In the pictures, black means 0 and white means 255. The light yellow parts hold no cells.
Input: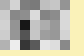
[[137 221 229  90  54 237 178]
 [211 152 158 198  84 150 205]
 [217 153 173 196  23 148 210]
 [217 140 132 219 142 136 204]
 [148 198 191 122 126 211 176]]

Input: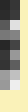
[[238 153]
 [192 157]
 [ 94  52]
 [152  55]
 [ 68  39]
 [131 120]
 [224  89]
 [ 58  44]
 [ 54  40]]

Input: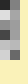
[[105 210]
 [185 193]
 [159  70]
 [157 142]
 [166 222]
 [129  40]]

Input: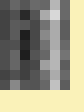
[[ 93 193 103  84  86 136  78]
 [105 171 114  84  64  80  67]
 [ 93 182 159  72  64 102  78]
 [116 182 103  84  30 102  78]
 [105 171 114  72  41  80  78]
 [ 93 171 137  72  30  91  67]
 [ 93 171 114  72  86  91  67]
 [105 216 170  84  41  80  67]
 [105 182 103 106  86 102  78]]

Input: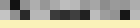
[[184  22 147 157 188  33  63  46  59 183 183  41 144 196]
 [173 150 154 141 166 153 184 189 170 151 174 146  18 148]]

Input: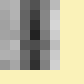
[[208 129  48 103 166 149]
 [202 136  57 107 174 176]
 [189 107  77  87 185 170]
 [204 124  34 107 159 163]
 [214 134  47 101 173 161]
 [208 134  63 100 179 165]
 [186 130  82 105 179 173]]
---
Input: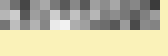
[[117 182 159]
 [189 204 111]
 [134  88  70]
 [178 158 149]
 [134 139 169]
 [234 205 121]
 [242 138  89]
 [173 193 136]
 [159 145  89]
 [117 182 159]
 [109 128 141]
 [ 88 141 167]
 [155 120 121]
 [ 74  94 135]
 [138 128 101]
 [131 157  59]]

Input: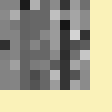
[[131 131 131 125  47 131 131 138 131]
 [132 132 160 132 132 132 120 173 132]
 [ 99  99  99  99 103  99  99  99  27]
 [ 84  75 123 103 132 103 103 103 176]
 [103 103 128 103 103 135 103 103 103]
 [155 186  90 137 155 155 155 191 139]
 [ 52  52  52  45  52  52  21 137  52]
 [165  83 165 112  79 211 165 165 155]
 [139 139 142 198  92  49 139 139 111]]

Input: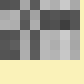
[[ 84  86  82 177 168  82]
 [ 81  94  85 174 178  85]
 [174 172 167  88  96 167]
 [ 92  89  85 173 162  90]
 [184 185 182  76  79 187]
 [180 174 179  80  85 175]
 [199 197 203  62  78 201]
 [172 167 169  85  85 169]]

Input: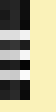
[[ 33  22 207  23 202  45 222  33  24  33]
 [ 42  37 202  31 207  54 221  39  40  37]
 [ 10  15 250   5 245  28 242   9  14  15]]

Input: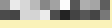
[[ 75 146]
 [ 69 234]
 [214 215]
 [212 186]
 [235 135]
 [ 76 162]
 [ 35 252]
 [ 67  86]
 [ 87 174]
 [ 69 165]
 [120  94]]

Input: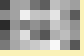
[[121  95  42 141  62]
 [167 171 148 162 161]
 [189 222 123 239 165]
 [201 120 145 196 115]
 [215  86 124 192  94]
 [248 175 200 228 191]
 [157 189 176 153 174]
 [ 87 154 145  91 159]]

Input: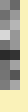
[[124 116 113  42 114 215 145 111 145]
 [166  85 162  51 151 151 181 152 105]]

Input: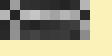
[[ 41  37 182  35]
 [145 143  36 158]
 [ 61  42 184  49]
 [ 68  36 197  47]
 [ 56  46 175  44]
 [ 58  48 163  41]
 [ 59  57 181  36]
 [ 44  61 167  45]
 [139 165  41 181]]
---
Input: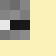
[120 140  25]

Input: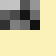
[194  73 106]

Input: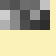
[ 96 135  77]

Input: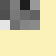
[ 83 121 133]

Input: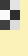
[57 45]

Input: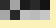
[44 39]
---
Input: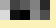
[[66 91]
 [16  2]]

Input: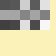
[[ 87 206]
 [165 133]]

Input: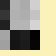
[[179 171]
 [177 174]]

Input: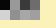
[[153  58]
 [144 167]]

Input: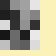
[[145 161]
 [ 45 154]]

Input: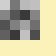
[[119 186]
 [ 85  57]]
